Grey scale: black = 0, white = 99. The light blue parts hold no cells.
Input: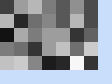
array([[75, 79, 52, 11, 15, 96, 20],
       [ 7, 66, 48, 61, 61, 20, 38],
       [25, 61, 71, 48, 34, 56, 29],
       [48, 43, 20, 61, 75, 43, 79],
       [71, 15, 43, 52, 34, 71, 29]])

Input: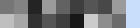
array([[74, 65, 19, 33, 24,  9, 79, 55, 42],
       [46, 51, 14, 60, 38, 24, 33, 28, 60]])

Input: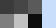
array([[49, 75,  5],
       [23, 27, 35]])

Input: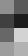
array([[40, 82],
       [61, 69],
       [56, 35],
       [25, 11]])

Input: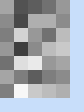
array([[49, 96, 78, 73, 68],
       [44, 86, 91, 59, 64],
       [49, 82, 59, 44, 73],
       [64, 49, 36, 49, 54],
       [64, 32, 36, 44, 59],
       [54, 28, 68, 68, 54],
       [59, 24, 54, 73, 78]])

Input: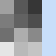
array([[89, 72, 76],
       [43, 67, 53],
       [48, 38, 30],
       [62, 34, 21]])
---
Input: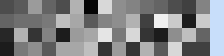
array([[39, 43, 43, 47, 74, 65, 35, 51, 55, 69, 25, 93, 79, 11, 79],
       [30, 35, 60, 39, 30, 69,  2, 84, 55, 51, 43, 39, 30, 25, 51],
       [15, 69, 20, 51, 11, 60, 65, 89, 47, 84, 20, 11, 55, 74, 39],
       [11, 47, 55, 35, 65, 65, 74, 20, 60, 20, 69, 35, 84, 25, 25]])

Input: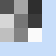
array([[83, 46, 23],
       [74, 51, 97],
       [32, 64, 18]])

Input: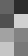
array([[77, 47],
       [63, 51],
       [39, 17],
       [31, 81]])

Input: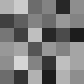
array([[69, 79, 42, 51, 15, 55],
       [59, 64, 33, 59, 51, 64],
       [55, 83, 51, 20, 74, 64],
       [46, 25, 74, 15, 29, 11],
       [42, 20, 69, 11, 69, 55],
       [25, 37, 51, 42, 59, 51]])

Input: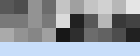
array([[66, 57, 52, 62,  9, 18, 42, 38, 30, 13],
       [47, 47, 57, 47, 85, 13, 34, 71, 22, 26],
       [34, 30, 57, 42, 76, 62, 76, 81, 71, 89]])

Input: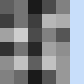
array([[63, 80, 29, 50, 33],
       [55, 75, 37, 75, 59],
       [50, 41, 10, 33, 59],
       [37, 45, 10, 29, 50],
       [24, 45, 24, 71, 67],
       [19, 45, 15, 63, 55]])

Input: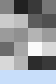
array([[84, 70, 17, 22],
       [79, 74, 36, 31],
       [60, 56, 70, 60],
       [51, 13, 22, 46],
       [41, 65, 97, 84]])

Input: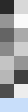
array([[76, 58],
       [71, 25],
       [58, 97],
       [53, 80],
       [39, 66],
       [30, 92],
       [16, 84]])

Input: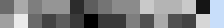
array([[62, 91, 41, 26, 36, 22,  0, 22, 22, 49, 31, 66, 31, 26, 83],
       [41, 66, 49, 58, 58, 17, 36, 45, 54, 54, 78, 70, 70, 78,  8]])
